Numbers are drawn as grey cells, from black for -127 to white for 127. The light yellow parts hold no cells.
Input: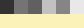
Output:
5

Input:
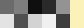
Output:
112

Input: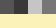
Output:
69

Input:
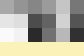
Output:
56

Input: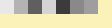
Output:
9

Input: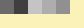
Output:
45

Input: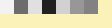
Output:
23

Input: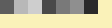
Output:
15

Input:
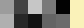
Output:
-27

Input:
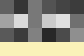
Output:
-52
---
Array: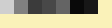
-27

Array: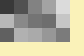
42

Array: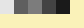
-3

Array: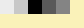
-126

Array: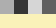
-74

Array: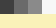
-21

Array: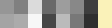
59

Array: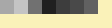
-66

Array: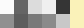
-6

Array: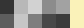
-1
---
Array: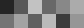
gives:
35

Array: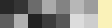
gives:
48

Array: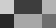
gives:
39

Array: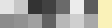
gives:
18

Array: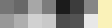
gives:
46

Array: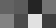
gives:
-52

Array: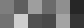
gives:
78

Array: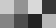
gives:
-50

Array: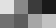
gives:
-34

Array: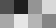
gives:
102
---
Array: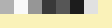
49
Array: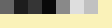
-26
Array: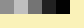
14
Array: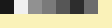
-103
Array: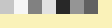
70
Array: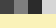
-61
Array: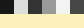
-104
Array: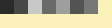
-84
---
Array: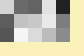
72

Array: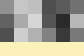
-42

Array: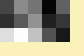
18

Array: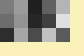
-89

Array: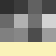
49

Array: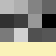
-65

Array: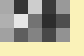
-12

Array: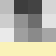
18
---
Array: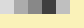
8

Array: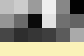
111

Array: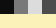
-6

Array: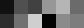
23

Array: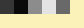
12

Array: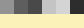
68

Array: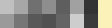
-33

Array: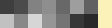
-23
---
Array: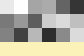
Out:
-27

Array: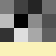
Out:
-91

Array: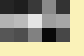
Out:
9

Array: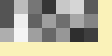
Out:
86

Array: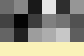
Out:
-81

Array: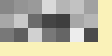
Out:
66

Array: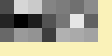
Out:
-15

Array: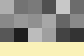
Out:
72

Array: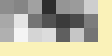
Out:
27

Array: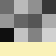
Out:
16
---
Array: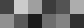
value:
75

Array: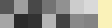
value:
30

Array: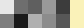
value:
-17

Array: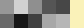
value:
81

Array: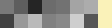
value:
-33

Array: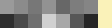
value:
11

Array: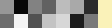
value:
-119
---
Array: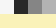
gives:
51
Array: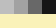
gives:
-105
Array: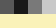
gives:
73
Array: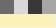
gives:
38
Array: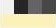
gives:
-56
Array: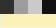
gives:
-110
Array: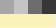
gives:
-72
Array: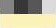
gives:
91
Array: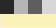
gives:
87
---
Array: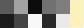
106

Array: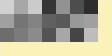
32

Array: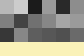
26

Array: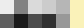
24

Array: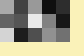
-104

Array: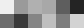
83

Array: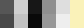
110
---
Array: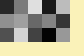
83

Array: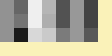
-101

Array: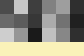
22

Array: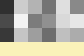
69

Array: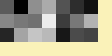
36

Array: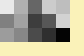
7

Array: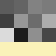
-99

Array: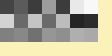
8
